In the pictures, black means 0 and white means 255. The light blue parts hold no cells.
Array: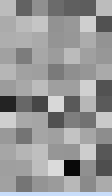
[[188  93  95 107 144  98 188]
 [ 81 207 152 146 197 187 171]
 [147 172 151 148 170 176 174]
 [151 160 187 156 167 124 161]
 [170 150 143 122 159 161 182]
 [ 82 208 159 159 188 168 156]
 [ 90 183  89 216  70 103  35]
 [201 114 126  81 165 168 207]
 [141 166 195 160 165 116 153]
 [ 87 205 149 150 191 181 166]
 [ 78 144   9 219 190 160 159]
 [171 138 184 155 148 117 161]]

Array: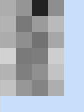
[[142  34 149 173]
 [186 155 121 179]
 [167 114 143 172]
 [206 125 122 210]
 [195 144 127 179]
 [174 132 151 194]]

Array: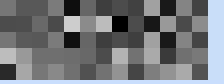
[[ 67 131  25 161  65  75  62 101  14 123  88  88 117]
 [141  73 153  23  75   1 188 138 205  73 105  78  76]
 [ 68 132  25 162  64  76  62 101  16 123  88  90 118]
 [121 112  58 170 114 179  75 103 108 111 110 152 190]
 [ 83 170 147 126  69 147 114  81 113 136 119 167  40]]

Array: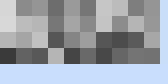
[[149 127 188 198 117 154 109 149 138 213]
 [150 180 141 197 137 164 119 182 188 215]
 [167  89  76  86 158 134  86 193 164 181]
 [114 116 102  72 106  69 181  88  99  58]]

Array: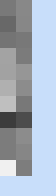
[[136 121]
 [135 104]
 [120 116]
 [123 163]
 [150 162]
 [140 176]
 [120 191]
 [ 76  60]
 [140 124]
 [134 124]
 [125 240]]

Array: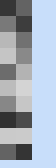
[[ 99  54]
 [ 61 121]
 [113 184]
 [137 197]
 [179 108]
 [212 188]
 [198 135]
 [ 75  49]
 [203 202]
 [ 52  99]]
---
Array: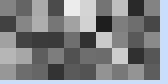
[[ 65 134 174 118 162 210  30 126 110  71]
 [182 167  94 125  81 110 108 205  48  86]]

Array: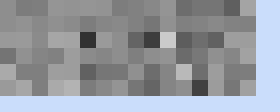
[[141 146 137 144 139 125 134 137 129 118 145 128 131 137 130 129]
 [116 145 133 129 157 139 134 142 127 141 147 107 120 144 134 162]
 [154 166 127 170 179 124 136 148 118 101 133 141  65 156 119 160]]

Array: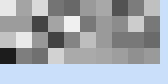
[[155 156  69 164 239 120 153 140 204 121]
 [ 28 127 112 210 169 170 166 157 144 153]]

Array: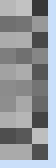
[[112 117 151]
 [127 113 133]
 [139 135 117]
 [173 181  68]
 [169 169  81]]

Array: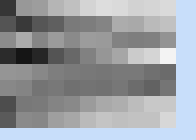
[[ 84  57  86  95 122 125 132 172 169 186 193]
 [ 43  21  38  84 104 129 150 166 203 213 243]
 [136 132 116 120 112 115 113 119 108  98 117]
 [ 90 138 135 159 167 186 196 191 194 194 215]]

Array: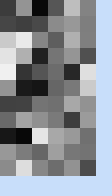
[[ 70  63  73 139 152 126]
 [227 176  33 117 149  80]
 [148  26  21 102 121 203]
 [105 163 144 122  61 155]
 [152 124 102 159 119 115]]

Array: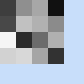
[[ 72 193 177 139]
 [210 216 165  50]]
